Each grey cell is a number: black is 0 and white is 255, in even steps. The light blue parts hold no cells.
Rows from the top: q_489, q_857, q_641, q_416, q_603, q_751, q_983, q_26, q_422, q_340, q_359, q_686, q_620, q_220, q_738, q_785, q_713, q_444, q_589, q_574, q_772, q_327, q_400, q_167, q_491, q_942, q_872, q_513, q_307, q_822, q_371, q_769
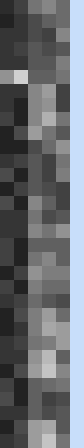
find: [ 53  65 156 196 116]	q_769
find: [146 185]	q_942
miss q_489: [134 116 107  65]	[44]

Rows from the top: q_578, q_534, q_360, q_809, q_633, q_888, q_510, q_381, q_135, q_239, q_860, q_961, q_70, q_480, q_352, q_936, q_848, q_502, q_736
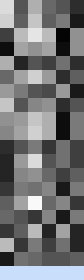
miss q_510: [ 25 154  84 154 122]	[74]
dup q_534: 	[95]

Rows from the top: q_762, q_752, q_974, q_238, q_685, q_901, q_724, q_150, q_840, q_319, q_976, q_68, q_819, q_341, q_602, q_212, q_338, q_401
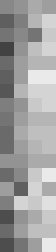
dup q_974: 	[116]
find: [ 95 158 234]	q_901
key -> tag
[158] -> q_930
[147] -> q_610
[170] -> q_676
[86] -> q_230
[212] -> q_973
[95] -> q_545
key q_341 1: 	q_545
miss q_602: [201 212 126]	[224]

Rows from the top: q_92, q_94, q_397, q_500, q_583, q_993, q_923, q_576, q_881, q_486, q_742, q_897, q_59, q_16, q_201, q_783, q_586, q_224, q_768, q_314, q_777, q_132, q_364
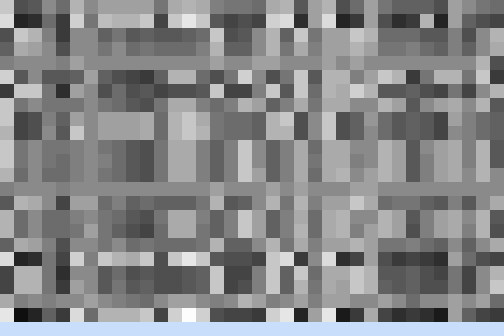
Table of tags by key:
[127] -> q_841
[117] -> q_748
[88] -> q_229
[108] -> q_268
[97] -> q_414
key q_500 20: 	q_748
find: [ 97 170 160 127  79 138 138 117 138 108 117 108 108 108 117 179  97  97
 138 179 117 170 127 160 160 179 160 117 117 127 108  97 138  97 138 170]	q_224
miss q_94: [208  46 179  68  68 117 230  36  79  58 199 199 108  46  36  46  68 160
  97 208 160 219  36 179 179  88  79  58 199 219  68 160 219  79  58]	[189]
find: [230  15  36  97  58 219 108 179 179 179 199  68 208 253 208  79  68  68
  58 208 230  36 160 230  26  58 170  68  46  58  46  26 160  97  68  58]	q_364
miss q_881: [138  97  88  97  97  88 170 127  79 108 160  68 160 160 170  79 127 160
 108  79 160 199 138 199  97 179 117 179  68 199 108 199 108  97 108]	[150]

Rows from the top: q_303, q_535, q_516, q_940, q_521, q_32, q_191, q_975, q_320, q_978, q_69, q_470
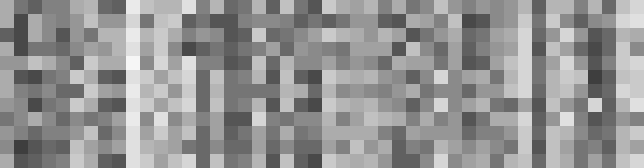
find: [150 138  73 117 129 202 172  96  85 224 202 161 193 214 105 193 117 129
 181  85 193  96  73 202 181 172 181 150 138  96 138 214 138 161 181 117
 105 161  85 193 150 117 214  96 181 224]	q_975
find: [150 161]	q_940
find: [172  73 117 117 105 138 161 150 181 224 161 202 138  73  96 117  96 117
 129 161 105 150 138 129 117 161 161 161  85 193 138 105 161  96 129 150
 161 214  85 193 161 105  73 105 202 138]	q_940
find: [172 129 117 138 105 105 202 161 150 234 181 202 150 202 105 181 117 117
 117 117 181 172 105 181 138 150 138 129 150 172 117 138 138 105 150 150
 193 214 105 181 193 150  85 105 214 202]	q_191

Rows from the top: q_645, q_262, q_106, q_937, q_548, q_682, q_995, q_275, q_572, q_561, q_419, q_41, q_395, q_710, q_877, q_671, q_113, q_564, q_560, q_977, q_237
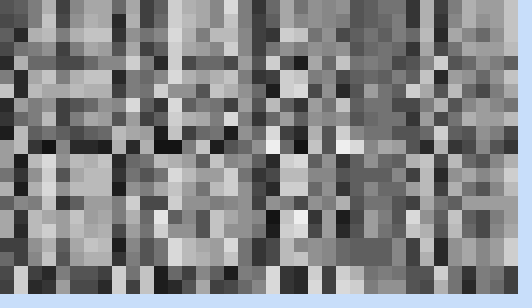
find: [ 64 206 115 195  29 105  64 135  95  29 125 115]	q_977
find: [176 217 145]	q_710
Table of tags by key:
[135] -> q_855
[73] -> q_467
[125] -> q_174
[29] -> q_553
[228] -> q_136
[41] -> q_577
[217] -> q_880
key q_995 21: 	q_880
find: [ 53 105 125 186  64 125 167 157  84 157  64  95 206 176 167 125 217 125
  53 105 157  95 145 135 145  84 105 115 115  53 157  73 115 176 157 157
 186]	q_572
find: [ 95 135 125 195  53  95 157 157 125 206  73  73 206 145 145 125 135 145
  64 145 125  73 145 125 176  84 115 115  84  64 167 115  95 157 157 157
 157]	q_877

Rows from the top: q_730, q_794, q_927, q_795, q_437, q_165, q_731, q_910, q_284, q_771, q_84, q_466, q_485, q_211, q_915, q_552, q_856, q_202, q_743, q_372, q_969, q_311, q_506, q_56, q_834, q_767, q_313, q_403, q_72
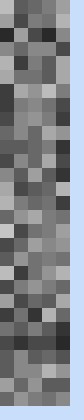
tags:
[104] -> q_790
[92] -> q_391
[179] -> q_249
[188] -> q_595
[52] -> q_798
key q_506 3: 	q_249
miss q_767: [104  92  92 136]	[83]

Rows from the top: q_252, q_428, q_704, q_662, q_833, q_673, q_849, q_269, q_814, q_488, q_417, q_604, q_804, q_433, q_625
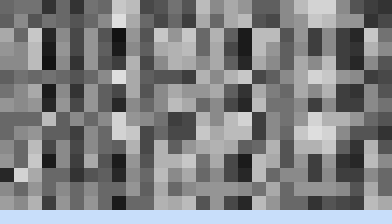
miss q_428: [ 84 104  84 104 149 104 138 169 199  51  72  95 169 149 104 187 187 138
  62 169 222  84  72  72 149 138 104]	[114]
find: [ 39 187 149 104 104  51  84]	q_625
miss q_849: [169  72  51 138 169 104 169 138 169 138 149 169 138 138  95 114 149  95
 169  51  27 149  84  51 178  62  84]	[126]
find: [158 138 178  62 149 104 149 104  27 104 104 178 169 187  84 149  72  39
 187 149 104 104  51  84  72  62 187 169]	q_625
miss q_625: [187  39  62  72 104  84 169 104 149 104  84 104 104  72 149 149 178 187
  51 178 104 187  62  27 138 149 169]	[158]

